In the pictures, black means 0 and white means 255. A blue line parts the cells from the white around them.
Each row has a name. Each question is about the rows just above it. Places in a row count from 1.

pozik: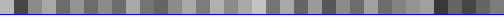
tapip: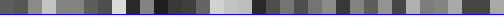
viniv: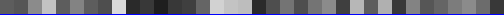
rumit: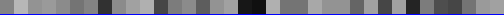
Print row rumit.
[131 183 147 154 139 116 131  49 139 161 176  70 124 139  93 147 161  23
  16 176 116 116 168 147 147 101 161  70 161  36 124  78  70 116 154 161]
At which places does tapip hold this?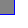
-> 5 6 11 26 32
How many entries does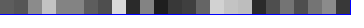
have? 25
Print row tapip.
[ 93  86 139 195 131 131  93  78 218  42 131  30  56  63 101 210 195 189
  42  78 116  78 116 139  56 131  93 147  70 176 124 131 168  70  70 168]
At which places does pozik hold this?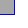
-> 4 10 14 18 21

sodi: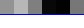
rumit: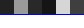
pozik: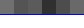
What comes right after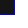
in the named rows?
[214]
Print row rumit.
[ 34 154  41  21 214  63]
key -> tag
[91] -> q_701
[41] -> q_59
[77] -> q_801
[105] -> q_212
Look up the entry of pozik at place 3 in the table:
q_701
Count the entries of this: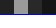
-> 4
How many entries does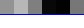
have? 6

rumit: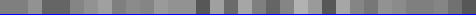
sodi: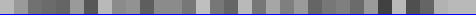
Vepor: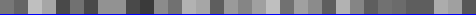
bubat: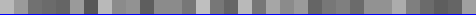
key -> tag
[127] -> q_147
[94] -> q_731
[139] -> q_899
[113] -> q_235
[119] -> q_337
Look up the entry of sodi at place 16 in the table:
q_337
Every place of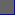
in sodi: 5 17 23 31
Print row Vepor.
[119 101 191 166  73 113  73 146 146  73  58 139 113 178 166  94 154 133
 160 191 113 160 139  94 178 133  94 113 107  94  94 172 160  87]

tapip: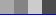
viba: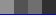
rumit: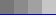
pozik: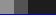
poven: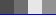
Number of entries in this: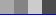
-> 4
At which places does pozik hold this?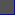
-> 2
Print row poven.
[ 76 111 231 146]
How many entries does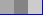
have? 3

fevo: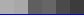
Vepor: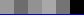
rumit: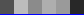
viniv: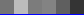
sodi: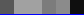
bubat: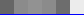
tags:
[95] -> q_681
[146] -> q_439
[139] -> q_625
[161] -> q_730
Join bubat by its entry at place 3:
q_439
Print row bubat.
[102 139 146 139 109 236]
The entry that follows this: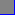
[95]

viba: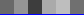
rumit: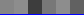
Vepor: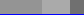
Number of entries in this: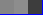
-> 3
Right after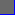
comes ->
[148]
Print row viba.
[105 148  61 170 190 112]
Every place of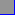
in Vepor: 1 2 3

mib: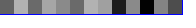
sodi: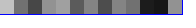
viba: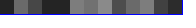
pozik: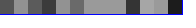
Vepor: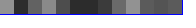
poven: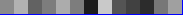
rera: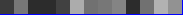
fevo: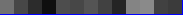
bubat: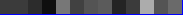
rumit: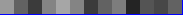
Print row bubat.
[ 59  59  44  15 119  65  84  91  36  59 172  84 106]
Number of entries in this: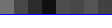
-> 8
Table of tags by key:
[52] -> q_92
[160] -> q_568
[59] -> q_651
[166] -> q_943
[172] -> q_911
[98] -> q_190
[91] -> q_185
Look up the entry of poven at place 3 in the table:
q_190
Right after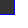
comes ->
[166]
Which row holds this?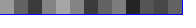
rumit

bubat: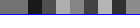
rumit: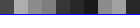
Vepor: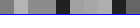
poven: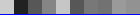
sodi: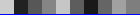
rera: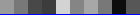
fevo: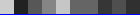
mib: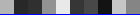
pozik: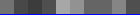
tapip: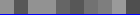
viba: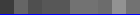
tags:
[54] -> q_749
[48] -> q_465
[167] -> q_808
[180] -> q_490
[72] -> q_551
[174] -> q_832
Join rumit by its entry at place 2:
q_832
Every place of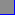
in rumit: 3 8
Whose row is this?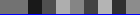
bubat
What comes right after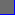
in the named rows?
[146]
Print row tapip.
[146  87 146 146 101  87 114 126 154  79]
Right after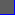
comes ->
[25]

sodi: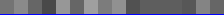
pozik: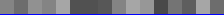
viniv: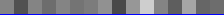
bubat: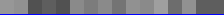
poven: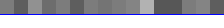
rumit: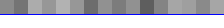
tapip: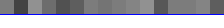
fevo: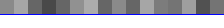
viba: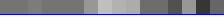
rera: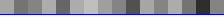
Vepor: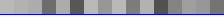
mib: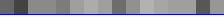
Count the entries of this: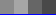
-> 4
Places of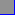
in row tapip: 3 11
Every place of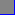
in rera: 3 9 12 16

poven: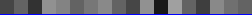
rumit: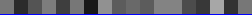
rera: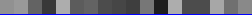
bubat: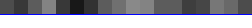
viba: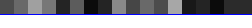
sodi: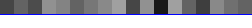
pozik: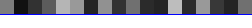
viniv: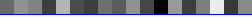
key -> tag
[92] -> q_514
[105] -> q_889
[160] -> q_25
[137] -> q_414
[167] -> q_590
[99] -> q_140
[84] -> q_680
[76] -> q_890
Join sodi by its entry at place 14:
q_140
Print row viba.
[ 76 105 160 119  36  92  11  36 137  70 105  76 167  24  36  11  43  43]
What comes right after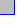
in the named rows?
[43]
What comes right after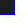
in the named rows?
[173]
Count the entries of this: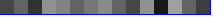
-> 15
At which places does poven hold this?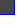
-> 1 10
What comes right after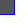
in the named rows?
[125]

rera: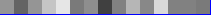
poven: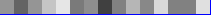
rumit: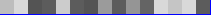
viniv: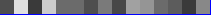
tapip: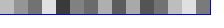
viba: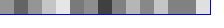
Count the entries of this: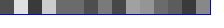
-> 15
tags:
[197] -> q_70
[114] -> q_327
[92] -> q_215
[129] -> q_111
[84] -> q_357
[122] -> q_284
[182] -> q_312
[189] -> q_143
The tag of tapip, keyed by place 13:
q_143
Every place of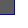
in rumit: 4 6 9 15
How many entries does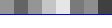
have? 8

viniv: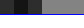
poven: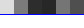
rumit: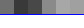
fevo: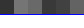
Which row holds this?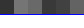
fevo
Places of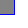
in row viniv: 4 5 6
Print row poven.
[221 123  45  39 117  79]
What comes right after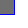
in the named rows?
[57]
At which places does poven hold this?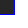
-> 4

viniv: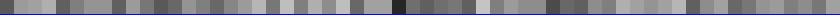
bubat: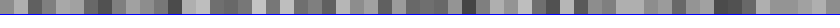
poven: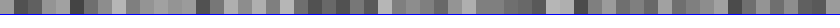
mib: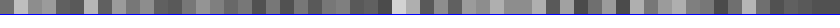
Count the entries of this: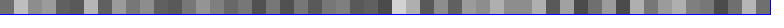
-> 55
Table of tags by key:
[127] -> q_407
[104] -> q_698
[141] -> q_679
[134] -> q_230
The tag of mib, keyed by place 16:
q_407
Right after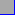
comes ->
[161]
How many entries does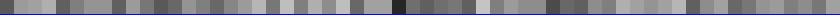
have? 60
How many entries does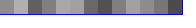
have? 13
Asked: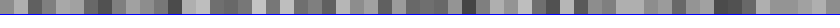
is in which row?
bubat
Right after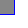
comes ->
[155]

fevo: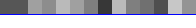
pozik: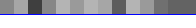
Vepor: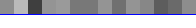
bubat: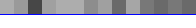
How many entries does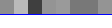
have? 8
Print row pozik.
[135 166  63 135 180 154 180 166  93 180 154 112  99  99]
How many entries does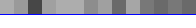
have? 14

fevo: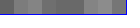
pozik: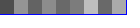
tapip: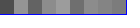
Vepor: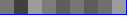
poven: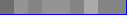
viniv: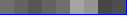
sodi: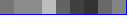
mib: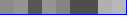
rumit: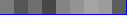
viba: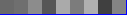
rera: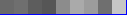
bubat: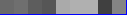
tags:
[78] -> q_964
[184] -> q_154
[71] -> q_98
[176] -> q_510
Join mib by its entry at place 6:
q_964
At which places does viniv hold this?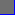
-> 1 5
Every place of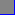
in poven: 3 6 8 9

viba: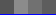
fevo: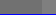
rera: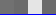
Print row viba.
[ 85 139 113  93]
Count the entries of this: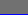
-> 2
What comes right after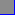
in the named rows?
[113]
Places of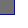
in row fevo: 1 2 3
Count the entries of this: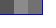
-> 3
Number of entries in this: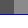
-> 2

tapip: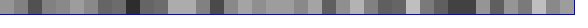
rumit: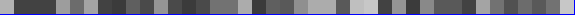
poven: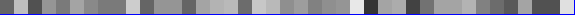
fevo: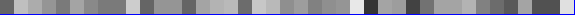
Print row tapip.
[149 129  81 129 137 157 137 101 108  45 101 108 172 172 129  74 137 164
 143 157 157 137 164  95 143 179 129  95 101 191 122  95  66  66 149  95
 149 122 191 137 157]
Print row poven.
[101 191  81 149 122 164 137 122 122 205 101 149 149 101 164 179 185 108
 199 185 143 157 129 143 149 232  52 164 172  66 114 164 164 179 129 108
  89 164  81  81 224]

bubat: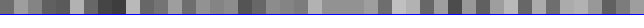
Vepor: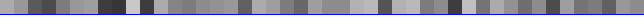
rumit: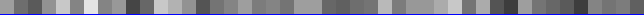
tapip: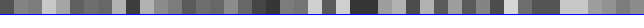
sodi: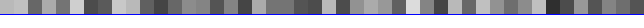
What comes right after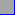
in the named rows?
[96]
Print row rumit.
[158 110  90 146 200 132 228 132 152  69 103 200 178 146  84 116 132 158
 124 132 116 158 158 103  96 110 116 185 124 152 152 171 200 116 171  84
  61 158 116 103  90  61 132 116 124  96]
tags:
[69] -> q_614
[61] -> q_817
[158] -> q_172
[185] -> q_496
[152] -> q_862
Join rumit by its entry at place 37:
q_817
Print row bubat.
[110 158 132  96  90 178 103  69  61 185 103 116 158 110 146 132 140  84
 103 140 132 124 178 146 146 146 158 110 192 178 103 158  76 152  96 158
 185 103 171 110 171 178 152  96 124 158]
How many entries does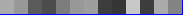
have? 13
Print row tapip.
[ 84 132 124 200 165  96 110 103 178  61 178 140 124  90 110 103 140 103
  69  54 124 116 207  90 207  54  54 158 178  76 178  90 158  90 132  76
 214 110  84  84 200 200 158 146 124 140]

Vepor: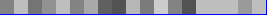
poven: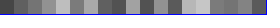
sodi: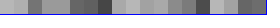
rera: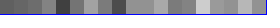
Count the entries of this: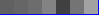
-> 7
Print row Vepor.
[131 190 116 146 190 131 169  96  82 183 123 205 131  82 190 190 190 154
 190]
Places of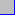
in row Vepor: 2 5 15 16 17 19
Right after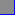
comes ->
[123]
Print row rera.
[ 96 102 109 131  64 116 162 123  76 146 146 169 123 131 205 154 146 183
 146]
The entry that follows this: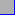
[116]

